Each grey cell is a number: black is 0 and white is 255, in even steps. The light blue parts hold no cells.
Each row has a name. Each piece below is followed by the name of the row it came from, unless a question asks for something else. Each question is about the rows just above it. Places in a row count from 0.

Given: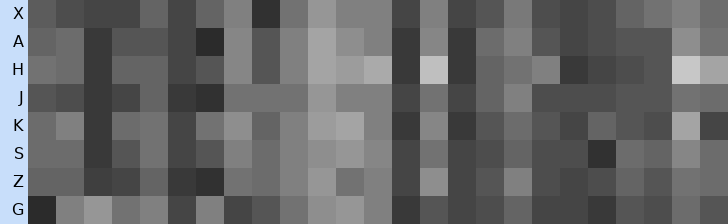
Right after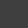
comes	[69]
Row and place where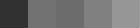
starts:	Z, 6
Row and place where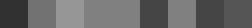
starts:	X, 8
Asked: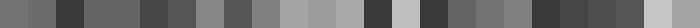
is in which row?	H
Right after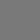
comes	[77]
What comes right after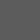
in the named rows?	[77]

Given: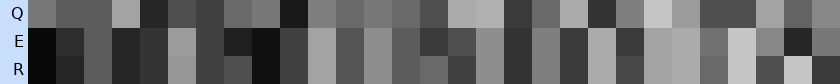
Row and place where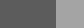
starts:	Q, 1
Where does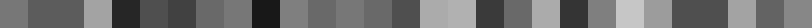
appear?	Q
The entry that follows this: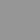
[65]
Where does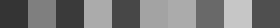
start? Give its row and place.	R, 17
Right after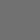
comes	[198]
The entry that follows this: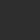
[92]
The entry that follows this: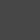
[163]

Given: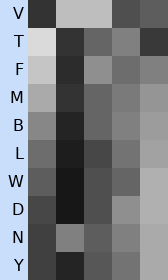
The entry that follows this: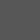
[115]
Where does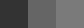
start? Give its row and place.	M, 1
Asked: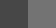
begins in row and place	L, 2
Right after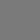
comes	[149]

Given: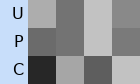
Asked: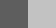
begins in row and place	C, 2
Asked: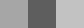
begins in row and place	C, 1
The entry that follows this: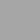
[94]
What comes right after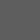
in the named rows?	[194]
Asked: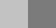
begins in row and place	P, 2
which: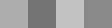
U
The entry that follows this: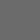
[115]

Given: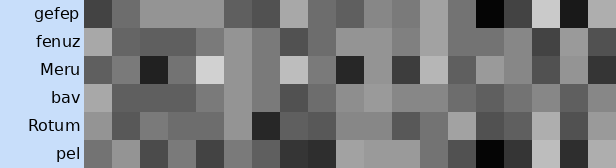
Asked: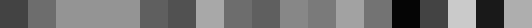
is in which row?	gefep
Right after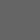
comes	[95]
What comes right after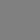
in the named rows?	[162]
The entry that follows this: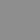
[154]
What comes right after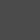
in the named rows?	[122]

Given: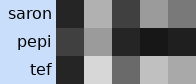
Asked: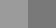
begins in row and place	saron, 3
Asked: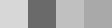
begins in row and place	tef, 1
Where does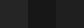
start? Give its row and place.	pepi, 2
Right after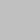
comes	[169]
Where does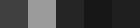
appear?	pepi
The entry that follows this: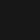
[31]
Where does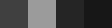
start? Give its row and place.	pepi, 0

